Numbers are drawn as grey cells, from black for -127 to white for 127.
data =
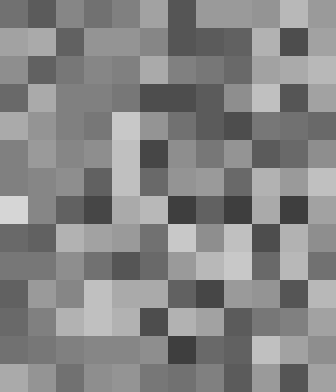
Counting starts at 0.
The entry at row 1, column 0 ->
34
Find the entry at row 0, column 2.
6
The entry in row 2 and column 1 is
-30
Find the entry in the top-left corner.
-14
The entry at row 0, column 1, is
-36
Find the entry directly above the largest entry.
0
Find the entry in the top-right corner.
26
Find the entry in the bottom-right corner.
34
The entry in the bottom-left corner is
42
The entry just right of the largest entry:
6
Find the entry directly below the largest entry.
-22
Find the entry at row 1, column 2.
-30
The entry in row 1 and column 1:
42
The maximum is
86
